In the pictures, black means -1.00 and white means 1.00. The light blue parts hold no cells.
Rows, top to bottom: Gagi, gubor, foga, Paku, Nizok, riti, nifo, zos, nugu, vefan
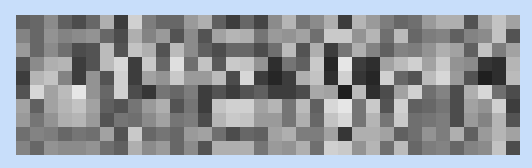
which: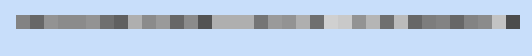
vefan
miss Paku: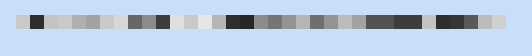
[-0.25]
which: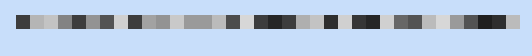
Nizok
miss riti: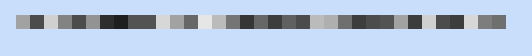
[0.32]
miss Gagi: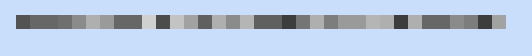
[-0.46]
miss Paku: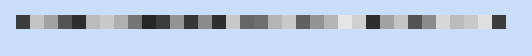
[-0.30]

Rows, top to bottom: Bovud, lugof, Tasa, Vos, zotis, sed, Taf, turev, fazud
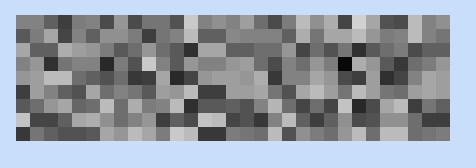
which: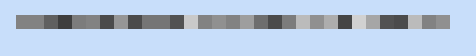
Bovud
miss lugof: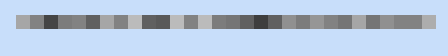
[0.07]
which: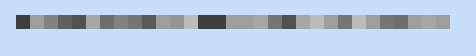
sed
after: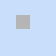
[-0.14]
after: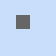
[-0.14]

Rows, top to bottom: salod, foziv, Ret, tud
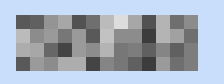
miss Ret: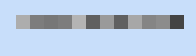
[-0.19]
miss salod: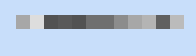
[0.16]
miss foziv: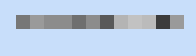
[0.26]

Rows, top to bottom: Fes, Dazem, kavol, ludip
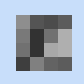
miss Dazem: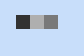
[-0.11]
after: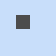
[-0.28]
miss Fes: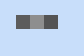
[-0.40]
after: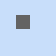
[-0.28]
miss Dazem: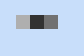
[-0.05]
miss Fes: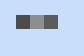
[-0.34]

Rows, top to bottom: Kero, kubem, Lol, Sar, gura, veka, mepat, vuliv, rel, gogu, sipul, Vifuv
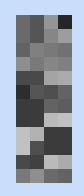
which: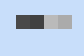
sipul
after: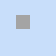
[0.34]
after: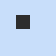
[-0.33]
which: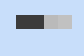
vuliv
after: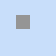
[-0.70]
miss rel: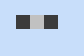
[0.40]

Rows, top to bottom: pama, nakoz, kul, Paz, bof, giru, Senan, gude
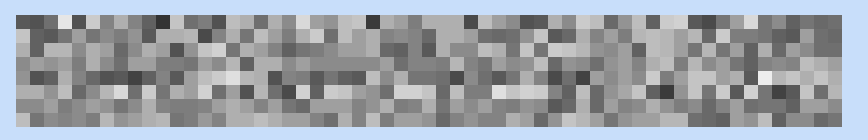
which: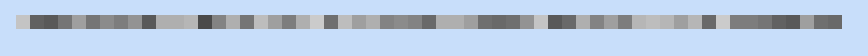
nakoz
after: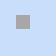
[0.54]
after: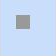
[0.03]

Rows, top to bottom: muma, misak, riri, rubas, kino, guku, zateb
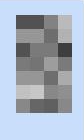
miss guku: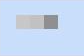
[0.07]
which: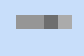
kino
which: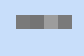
rubas
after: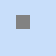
[0.46]
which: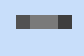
riri

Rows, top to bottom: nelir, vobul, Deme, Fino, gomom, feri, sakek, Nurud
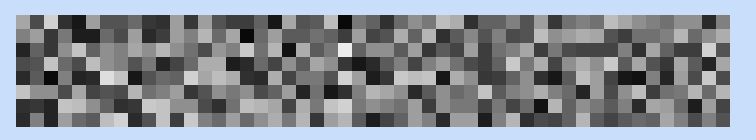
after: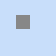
[-0.35]
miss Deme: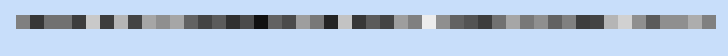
[0.18]

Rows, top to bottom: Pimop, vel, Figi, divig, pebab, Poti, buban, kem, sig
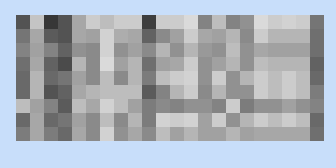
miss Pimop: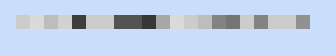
[0.54]
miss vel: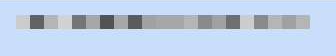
[0.36]
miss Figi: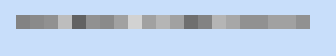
[0.20]

